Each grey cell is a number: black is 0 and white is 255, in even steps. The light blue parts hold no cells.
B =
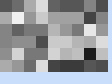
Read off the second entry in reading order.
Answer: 108
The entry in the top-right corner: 77
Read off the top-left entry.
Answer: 86
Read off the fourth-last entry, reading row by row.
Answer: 59
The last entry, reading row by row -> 77
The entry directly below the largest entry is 98
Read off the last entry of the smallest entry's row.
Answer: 191
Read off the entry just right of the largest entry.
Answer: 151
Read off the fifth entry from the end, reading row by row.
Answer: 68
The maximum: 240
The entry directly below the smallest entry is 86

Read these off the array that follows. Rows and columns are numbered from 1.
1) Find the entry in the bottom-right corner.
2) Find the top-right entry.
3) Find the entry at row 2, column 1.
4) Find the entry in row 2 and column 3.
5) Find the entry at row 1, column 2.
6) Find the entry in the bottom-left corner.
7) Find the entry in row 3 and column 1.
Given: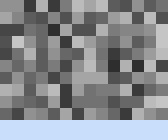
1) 123
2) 114
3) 165
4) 92
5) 145
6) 103
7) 70

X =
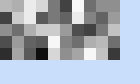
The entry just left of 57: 194
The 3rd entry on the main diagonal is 175
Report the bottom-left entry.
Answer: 45
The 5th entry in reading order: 121
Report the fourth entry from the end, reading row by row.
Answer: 165
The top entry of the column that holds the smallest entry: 215
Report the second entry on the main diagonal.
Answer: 204
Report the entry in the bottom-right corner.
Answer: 57
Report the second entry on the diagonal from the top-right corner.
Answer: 99
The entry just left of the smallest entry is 90
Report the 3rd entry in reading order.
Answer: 235
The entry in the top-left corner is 185
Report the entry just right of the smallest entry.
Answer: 215

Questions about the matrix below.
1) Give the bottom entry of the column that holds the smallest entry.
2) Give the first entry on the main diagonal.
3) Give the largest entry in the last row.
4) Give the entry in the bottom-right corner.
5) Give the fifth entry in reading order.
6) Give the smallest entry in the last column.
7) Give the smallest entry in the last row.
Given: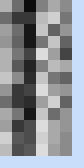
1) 89
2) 178
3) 220
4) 139
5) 169
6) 68
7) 77

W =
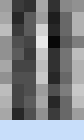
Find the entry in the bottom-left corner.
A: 167
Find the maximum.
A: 232
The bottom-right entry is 157
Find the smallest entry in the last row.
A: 39
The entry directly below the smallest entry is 49
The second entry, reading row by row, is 59
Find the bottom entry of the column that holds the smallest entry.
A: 59
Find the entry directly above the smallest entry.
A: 39
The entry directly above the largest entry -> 211
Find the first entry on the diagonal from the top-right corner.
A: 145
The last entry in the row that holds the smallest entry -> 125
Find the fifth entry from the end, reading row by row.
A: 80
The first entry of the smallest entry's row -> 145
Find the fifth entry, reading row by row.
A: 49
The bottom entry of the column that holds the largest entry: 145
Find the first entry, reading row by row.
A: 157
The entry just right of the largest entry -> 8
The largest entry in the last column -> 200
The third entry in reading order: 49

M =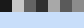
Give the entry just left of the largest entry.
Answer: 25
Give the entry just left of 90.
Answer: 168
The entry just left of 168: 48

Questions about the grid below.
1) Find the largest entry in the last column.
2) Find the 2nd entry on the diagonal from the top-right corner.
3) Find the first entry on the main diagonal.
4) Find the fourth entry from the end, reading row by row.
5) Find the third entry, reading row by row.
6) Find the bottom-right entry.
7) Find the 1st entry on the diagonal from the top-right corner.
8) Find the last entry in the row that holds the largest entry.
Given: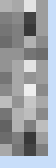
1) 189
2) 67
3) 178
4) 168
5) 227
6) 127
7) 157
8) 137
